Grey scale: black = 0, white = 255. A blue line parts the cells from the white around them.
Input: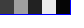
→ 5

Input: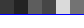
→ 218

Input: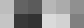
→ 171

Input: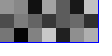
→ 92

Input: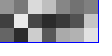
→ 134

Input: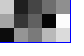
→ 143

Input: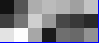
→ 179
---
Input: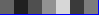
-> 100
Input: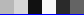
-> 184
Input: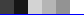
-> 62
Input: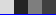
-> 219
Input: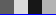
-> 94
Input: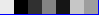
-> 235
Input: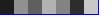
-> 29
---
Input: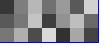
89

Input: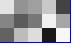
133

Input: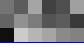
100

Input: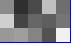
207

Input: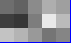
62

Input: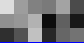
144

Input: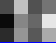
10

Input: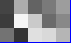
60
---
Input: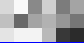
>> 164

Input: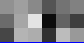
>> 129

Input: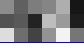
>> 22

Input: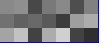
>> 129

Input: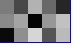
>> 38

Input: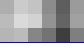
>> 155

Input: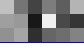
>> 180
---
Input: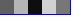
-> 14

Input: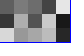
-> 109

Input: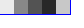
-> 83

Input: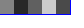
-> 96

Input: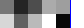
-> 77

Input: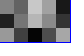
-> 200
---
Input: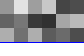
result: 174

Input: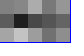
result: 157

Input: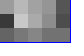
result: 134

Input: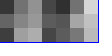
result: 173

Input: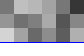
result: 105

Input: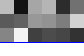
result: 64

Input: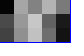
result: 193

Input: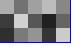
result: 148

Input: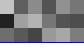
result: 69

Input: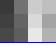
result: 232
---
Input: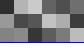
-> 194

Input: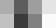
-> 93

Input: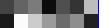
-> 79

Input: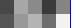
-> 138

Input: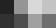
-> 149

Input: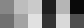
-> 30

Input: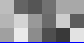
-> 107

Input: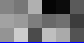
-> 105
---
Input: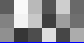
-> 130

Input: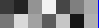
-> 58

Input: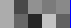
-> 172

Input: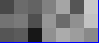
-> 115

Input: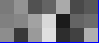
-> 128

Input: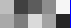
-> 190
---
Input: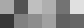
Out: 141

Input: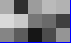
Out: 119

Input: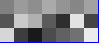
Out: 176

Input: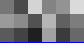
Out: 82

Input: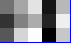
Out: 172

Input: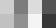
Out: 244

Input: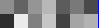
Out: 128

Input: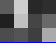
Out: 69
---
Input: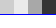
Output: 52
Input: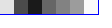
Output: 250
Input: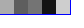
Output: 206
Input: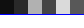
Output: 88
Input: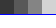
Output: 211
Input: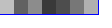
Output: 176
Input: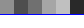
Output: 41
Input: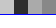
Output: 136
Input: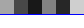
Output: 207
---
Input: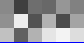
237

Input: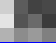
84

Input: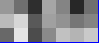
214

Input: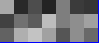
113

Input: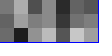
159

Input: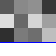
104

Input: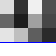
28

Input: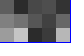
114

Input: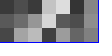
108
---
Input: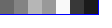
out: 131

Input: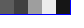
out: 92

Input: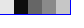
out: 138

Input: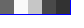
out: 103

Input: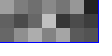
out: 111

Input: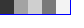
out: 163

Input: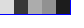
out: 145
